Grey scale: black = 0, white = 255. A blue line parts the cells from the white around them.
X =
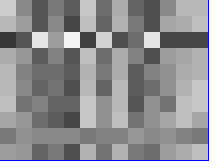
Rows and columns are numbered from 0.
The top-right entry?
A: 184
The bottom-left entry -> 157
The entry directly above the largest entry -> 70
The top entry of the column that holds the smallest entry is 205
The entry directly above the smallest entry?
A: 184
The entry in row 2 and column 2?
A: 229
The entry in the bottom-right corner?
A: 191
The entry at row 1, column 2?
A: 85
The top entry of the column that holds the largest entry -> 92
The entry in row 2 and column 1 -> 85
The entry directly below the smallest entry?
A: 171
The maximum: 243
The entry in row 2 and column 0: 55
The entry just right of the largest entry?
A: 63
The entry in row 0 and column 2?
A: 85
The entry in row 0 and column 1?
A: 137
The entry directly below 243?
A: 85

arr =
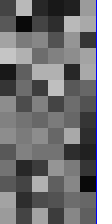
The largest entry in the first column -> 197
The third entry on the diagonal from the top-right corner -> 82
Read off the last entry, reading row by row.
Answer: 95
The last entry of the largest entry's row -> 163
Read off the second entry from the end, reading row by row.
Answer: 135
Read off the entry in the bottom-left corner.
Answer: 155
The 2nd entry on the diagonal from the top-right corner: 185
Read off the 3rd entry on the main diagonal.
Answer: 135
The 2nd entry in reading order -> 185
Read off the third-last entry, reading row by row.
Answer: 60
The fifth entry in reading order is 32
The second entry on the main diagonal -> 9
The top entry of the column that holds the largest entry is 68
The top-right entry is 155
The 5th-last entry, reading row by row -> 68
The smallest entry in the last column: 9
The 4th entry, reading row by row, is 24
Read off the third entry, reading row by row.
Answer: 39

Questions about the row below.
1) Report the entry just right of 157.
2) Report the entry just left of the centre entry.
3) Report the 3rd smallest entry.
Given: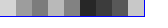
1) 124
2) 185
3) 88

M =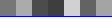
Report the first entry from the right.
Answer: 164
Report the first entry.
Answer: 119
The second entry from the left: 171

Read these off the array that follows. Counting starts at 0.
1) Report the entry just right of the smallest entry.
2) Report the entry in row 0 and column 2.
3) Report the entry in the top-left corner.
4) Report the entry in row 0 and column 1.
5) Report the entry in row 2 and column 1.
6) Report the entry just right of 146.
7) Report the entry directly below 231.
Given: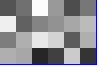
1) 64
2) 252
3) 84
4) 112
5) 175
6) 167
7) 38

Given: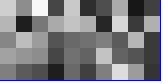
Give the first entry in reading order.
207
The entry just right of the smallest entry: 64
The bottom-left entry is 127
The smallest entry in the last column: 52
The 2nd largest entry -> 221
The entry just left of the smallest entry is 170
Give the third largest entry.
215
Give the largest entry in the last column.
176
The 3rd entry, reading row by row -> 248
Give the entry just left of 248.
141
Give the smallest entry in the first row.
23
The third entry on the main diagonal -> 156
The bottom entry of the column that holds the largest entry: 78
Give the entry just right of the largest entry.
70
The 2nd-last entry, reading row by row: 156

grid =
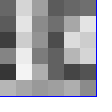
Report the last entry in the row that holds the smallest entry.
83
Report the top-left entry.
103
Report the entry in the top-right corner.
111
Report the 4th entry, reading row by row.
91
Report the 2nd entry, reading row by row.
213
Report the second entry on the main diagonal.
228
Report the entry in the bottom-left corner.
182
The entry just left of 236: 132
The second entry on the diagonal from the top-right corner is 167
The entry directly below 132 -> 54
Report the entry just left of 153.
167

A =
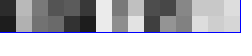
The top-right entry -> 221
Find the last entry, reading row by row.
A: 214
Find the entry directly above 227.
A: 192
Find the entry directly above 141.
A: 121
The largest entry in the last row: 235
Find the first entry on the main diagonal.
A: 44
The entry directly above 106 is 84
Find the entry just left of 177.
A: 29
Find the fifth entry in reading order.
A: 91

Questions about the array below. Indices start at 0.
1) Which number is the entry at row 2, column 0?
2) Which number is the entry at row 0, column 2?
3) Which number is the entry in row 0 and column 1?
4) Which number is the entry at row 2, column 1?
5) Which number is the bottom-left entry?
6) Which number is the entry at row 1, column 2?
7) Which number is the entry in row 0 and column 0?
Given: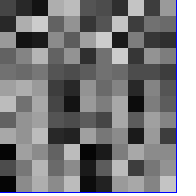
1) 154
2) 19
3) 40
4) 19
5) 5
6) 204
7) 69

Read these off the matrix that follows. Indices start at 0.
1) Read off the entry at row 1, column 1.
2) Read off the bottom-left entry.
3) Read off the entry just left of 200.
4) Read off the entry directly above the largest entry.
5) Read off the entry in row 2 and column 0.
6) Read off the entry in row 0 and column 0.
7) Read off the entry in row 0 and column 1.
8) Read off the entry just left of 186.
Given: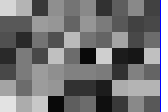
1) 88
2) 227
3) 172
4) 164
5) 80
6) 214
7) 180
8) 80
